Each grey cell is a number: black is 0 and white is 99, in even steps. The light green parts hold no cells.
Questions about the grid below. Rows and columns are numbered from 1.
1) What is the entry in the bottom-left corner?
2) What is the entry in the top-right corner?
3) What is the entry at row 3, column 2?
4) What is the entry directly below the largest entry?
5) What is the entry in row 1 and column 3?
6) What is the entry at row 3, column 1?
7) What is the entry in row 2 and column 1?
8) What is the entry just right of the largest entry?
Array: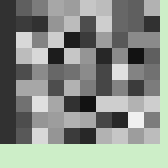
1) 19
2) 69
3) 84
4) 61
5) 48
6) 19
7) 19
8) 48

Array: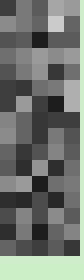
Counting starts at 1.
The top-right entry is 60
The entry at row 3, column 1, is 32
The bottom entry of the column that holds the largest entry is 35
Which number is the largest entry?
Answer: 79
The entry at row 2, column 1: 54
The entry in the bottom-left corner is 39
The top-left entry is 25
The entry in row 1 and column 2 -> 47
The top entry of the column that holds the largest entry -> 64
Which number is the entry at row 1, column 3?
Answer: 35
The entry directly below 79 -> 35
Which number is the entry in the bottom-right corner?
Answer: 21
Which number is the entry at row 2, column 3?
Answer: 39
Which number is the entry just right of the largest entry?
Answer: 39
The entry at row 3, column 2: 35

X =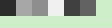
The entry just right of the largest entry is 25
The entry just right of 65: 55
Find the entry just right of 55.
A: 93

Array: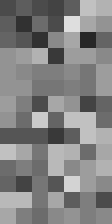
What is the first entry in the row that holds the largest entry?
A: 36
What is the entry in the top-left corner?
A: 29
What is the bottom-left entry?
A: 65
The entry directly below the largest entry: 65
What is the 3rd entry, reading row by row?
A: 29
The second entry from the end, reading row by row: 49
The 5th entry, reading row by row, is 36
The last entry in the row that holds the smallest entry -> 39
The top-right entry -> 69
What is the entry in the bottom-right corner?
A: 53
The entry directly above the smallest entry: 65
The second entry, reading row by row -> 36
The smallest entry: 15
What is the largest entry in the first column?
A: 75
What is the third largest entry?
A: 79
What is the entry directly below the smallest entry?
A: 61
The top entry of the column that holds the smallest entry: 75
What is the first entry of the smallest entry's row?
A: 39
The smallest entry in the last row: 42
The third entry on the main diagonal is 19
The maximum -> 86
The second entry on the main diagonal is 19

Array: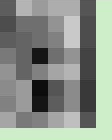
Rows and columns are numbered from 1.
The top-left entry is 36
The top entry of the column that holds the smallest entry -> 60
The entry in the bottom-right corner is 33
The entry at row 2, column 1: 30
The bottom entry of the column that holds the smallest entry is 50
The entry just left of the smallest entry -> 60
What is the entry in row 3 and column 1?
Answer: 36
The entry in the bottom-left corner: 64
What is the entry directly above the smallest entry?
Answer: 50
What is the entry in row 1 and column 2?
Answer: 70
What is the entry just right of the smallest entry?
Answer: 33

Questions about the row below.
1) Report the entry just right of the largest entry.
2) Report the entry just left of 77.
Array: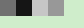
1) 59
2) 8

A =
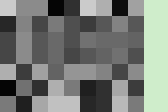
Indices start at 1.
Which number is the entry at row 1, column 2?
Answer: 54
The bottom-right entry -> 47
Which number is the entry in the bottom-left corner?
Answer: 47
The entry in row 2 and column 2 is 51
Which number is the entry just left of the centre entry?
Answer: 41
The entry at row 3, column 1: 27
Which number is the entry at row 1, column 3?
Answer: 54
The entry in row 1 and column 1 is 79
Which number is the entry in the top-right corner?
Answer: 62
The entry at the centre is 27

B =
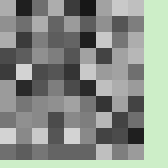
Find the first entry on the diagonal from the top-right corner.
74
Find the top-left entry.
67
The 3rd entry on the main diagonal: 49
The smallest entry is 9
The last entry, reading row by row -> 60
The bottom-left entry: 43
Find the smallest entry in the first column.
23
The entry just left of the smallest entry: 23
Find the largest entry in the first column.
82
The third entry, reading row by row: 43
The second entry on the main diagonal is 43
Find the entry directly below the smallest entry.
36
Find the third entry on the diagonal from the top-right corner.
78
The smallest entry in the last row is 36
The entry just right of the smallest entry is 63
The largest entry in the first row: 78

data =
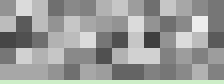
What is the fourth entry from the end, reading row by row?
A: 46
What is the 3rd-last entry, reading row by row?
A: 53
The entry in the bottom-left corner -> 65
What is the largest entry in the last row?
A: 69
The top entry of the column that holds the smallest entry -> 43
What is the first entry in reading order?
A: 57
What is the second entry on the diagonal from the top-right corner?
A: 92
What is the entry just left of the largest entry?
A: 53
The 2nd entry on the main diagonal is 35
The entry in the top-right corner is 46
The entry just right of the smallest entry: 57
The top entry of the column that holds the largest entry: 53
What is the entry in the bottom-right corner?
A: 50
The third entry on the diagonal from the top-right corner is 85
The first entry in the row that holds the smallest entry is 27
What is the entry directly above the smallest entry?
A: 57
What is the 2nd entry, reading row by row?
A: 85
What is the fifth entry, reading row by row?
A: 53
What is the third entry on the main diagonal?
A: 43
